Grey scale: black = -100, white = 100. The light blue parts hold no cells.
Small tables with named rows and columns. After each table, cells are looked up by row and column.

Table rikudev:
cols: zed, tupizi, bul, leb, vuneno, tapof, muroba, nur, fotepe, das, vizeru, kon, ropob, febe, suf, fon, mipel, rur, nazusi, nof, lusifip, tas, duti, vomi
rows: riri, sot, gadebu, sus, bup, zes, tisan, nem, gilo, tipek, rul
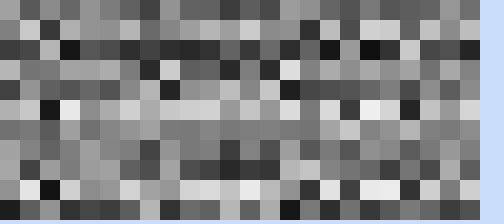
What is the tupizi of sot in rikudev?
57
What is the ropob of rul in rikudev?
-25
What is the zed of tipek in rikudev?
14
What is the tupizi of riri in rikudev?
-30
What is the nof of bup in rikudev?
-1
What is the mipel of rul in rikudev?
-64
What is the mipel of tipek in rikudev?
77
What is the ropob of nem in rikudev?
2
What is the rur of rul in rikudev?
-11
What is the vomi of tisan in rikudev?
10
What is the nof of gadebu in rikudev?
-61
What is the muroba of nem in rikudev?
-1
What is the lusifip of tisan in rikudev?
41

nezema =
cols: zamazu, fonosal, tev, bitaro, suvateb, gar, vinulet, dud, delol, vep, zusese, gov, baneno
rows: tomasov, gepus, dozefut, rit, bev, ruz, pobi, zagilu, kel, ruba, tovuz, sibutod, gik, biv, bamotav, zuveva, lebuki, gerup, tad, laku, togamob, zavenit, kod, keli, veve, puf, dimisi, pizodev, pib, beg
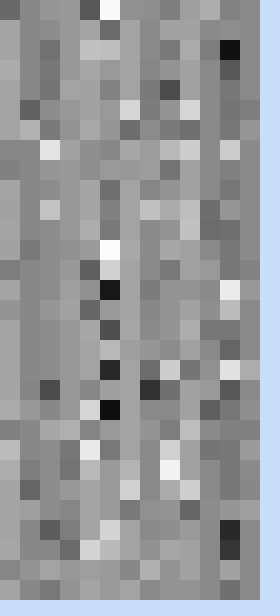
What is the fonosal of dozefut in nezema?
7
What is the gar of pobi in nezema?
18
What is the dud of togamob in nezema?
8
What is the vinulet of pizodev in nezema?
28
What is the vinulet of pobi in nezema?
-14
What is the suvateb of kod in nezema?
83
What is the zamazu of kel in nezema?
1
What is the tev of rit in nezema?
-7
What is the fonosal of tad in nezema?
7
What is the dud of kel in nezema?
23
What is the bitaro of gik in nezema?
14
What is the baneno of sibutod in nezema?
8
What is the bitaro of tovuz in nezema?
19
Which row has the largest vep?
ruz

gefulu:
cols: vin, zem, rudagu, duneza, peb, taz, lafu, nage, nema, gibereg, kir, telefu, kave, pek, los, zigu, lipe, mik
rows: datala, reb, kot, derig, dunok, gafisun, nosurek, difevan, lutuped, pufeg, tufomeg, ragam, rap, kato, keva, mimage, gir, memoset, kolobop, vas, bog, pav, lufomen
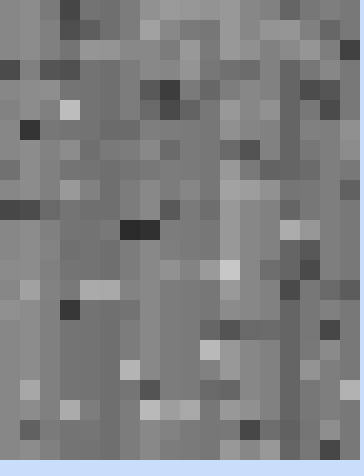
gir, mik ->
-6
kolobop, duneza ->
-9
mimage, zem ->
10
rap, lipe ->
-1
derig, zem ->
0
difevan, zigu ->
-7
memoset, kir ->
45
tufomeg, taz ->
-13
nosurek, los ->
-21
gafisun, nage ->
-18
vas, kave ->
6
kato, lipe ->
-1
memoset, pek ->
1
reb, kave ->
6
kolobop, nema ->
-3

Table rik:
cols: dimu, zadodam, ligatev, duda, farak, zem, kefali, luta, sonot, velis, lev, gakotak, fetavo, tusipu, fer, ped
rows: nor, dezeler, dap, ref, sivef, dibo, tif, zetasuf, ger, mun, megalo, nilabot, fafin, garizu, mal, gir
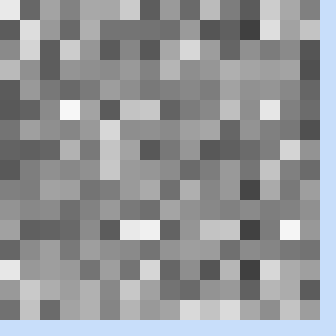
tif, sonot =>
8
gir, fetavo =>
32
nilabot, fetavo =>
-49
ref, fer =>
28
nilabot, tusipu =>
-3
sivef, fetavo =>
14
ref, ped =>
-37
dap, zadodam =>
66
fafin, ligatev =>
24
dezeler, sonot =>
-13
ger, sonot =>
10
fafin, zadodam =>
9
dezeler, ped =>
53
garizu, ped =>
25
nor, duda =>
2

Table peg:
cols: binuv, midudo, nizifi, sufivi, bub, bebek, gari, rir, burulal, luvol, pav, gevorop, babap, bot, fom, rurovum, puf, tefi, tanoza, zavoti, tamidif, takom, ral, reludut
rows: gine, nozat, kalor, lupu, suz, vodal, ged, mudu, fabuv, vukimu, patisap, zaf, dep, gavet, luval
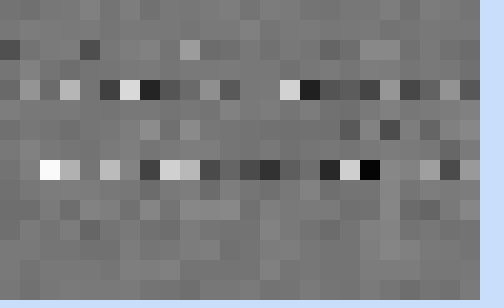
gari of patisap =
-11
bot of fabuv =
-61
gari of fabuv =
3
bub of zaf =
-20
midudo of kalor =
-10
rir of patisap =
4
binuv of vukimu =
-12
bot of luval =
-10
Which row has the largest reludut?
fabuv

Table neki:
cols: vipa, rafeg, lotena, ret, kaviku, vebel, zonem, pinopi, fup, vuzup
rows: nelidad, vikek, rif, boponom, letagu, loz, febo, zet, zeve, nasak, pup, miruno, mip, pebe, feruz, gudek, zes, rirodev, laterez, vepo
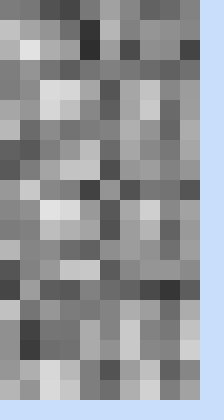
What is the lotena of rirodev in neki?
-14
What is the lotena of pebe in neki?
19
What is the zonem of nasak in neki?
-36
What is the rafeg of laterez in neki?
37
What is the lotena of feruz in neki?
-27
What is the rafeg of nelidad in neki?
-7
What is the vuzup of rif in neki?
-47
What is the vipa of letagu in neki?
-2
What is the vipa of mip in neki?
43
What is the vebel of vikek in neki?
43
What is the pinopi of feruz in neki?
-42
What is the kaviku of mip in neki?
-24
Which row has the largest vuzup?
rirodev

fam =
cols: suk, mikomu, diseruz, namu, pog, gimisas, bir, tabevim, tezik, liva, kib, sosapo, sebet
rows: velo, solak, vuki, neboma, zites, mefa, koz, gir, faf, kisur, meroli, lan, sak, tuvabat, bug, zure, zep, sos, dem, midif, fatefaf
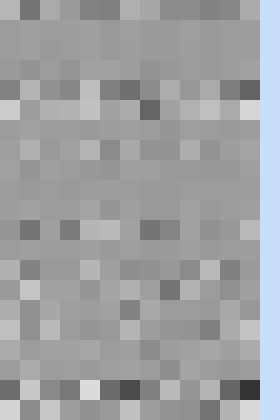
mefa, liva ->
39
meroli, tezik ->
20
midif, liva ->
17
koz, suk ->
22
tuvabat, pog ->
42
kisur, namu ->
21
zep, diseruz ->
44
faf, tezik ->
20
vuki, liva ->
23
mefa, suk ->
60
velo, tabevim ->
31
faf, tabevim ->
24
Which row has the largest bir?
fatefaf

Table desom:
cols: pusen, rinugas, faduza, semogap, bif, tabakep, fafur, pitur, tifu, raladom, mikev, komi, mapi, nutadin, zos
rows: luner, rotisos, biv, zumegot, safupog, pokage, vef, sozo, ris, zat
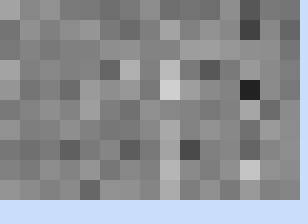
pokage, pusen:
-5
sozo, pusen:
-7
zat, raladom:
-1
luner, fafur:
-6
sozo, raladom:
-42
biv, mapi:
12
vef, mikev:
14
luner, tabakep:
-14
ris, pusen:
1
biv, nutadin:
11
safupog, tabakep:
11
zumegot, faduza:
6
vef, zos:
10
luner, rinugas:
6
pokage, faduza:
11
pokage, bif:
24
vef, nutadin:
21
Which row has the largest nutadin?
vef

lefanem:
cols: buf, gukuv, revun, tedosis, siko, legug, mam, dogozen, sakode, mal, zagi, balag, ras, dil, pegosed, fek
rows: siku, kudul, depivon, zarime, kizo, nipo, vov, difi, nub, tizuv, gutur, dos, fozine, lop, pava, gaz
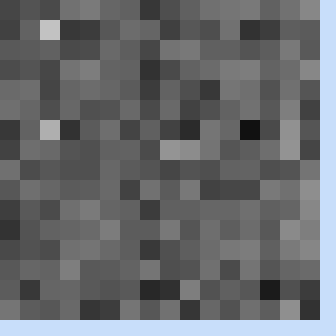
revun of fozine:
-40
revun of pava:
-21
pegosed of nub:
-34
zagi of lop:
-12
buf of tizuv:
-32
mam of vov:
-47
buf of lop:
-31
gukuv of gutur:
-30
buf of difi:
-48
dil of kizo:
-36
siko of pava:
-30
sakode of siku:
-39
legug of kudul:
-32
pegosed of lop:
-21

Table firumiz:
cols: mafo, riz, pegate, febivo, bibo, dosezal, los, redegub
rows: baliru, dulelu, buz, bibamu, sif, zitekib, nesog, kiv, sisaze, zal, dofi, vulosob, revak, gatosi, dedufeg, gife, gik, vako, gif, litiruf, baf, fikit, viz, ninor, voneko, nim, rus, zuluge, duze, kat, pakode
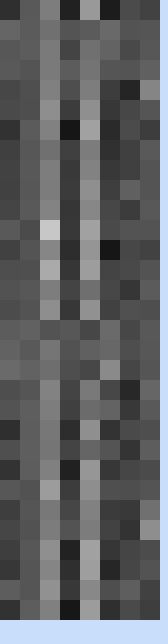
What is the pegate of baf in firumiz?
-2
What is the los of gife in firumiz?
-37
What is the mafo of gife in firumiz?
-40
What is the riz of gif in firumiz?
-23
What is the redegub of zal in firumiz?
-34
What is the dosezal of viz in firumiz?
-34
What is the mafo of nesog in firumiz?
-61
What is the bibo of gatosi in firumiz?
23
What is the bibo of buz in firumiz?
-12
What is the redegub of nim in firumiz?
-12
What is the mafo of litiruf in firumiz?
-39
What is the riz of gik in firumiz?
-24
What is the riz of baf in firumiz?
-26
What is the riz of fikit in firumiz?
-27
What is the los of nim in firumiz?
-55
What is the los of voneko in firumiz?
-39
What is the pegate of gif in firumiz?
-14
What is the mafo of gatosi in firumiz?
-39
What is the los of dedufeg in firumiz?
-58
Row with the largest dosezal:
gif

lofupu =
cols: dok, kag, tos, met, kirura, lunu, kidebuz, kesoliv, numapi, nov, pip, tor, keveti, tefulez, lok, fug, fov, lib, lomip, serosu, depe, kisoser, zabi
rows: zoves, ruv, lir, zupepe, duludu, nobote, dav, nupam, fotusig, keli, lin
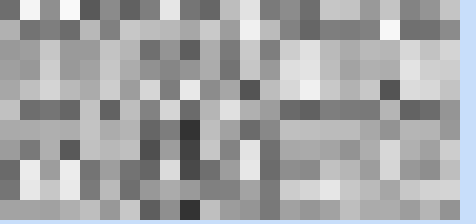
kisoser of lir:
52
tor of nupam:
3
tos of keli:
56
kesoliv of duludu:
68
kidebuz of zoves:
-24
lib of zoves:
53
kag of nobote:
-14
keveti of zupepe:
55
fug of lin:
18
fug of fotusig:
8
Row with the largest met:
zoves

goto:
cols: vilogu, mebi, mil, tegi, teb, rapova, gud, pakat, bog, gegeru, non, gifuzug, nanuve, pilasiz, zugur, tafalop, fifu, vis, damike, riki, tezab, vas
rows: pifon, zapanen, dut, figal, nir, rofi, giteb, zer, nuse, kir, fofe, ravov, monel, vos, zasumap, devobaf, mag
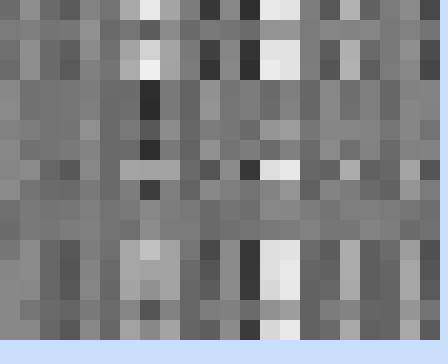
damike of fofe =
-1
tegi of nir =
-8
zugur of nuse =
81
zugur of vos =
82
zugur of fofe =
5
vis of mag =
32
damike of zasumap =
-26
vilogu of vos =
5
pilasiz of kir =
3
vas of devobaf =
-10
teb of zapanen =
14
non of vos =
-34
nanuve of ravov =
-10
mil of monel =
-19
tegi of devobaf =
-21
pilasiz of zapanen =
15
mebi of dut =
11
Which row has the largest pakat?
figal

